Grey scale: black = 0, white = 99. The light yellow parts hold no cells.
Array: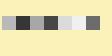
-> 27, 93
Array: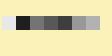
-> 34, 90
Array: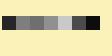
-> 56, 78
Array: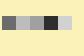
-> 62, 81
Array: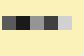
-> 58, 81
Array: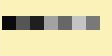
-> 63, 76
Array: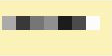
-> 56, 98
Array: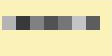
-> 32, 76
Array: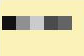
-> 79, 79
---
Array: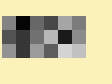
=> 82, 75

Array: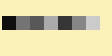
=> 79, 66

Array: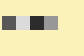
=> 85, 59

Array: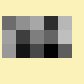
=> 74, 71

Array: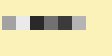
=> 91, 70

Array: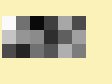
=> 97, 76

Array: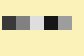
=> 86, 61

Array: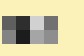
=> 81, 64

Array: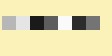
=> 97, 89
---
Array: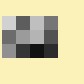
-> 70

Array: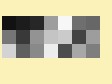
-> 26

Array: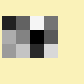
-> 0

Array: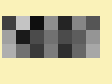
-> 36

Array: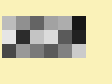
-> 35

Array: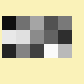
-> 38
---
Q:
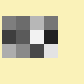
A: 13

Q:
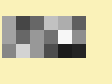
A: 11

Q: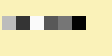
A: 1

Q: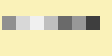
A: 24

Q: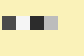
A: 17

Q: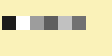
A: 11

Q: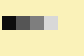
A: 5

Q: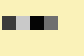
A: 2
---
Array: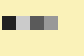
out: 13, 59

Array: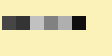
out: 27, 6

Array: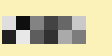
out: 86, 48

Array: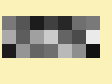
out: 47, 7

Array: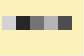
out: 82, 30

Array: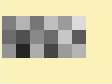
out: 49, 70

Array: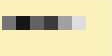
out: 45, 86

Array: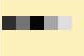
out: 18, 86

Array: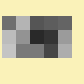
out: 43, 67

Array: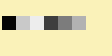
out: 2, 69
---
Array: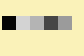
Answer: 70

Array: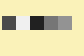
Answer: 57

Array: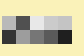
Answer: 79

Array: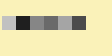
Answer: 64

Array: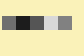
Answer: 50

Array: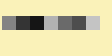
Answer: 69

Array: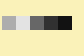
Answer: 67

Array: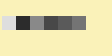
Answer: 53

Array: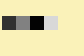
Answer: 50

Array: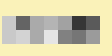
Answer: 82
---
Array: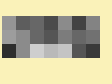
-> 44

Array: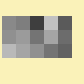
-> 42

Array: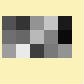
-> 4

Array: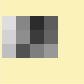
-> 39

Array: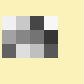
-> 21

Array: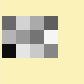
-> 95

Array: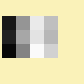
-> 71

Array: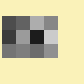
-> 79

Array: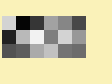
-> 59

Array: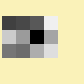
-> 64
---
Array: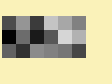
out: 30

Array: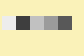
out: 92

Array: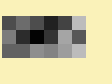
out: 30

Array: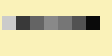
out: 79

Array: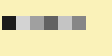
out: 11

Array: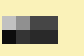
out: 75

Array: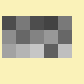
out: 30

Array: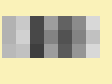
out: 69

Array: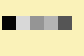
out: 2
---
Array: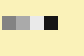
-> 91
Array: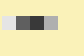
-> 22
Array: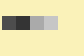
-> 66
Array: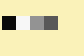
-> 57
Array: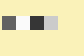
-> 21
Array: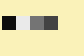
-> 45
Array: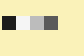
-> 73
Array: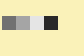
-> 89
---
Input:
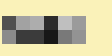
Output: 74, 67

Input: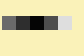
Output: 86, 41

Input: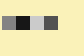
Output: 79, 51

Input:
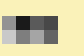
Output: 78, 64

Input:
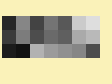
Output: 86, 79

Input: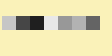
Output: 90, 77

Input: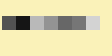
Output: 82, 72

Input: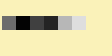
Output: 86, 71
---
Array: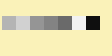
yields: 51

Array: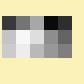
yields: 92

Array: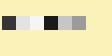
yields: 95

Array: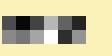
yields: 64

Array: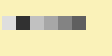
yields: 75

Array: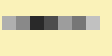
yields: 30

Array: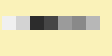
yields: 27

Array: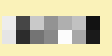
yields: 53
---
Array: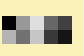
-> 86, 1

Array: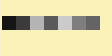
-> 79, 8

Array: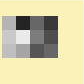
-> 91, 14

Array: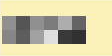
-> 86, 19

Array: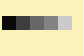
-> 79, 4

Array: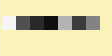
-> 95, 6

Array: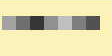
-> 74, 21

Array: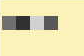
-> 81, 19

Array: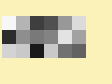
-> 96, 10
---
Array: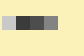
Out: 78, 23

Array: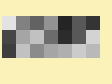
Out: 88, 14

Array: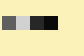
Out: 81, 4

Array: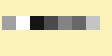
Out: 99, 8

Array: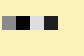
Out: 86, 2

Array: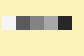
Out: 95, 15

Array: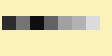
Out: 85, 6
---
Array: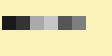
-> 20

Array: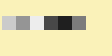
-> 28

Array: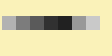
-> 19

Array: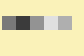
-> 47

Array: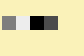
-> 29

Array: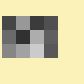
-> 23

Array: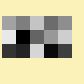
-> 4

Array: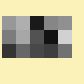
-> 10
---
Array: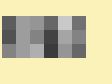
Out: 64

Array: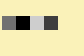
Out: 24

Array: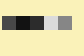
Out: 28

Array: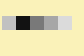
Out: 65

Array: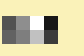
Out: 55

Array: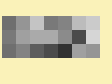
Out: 76
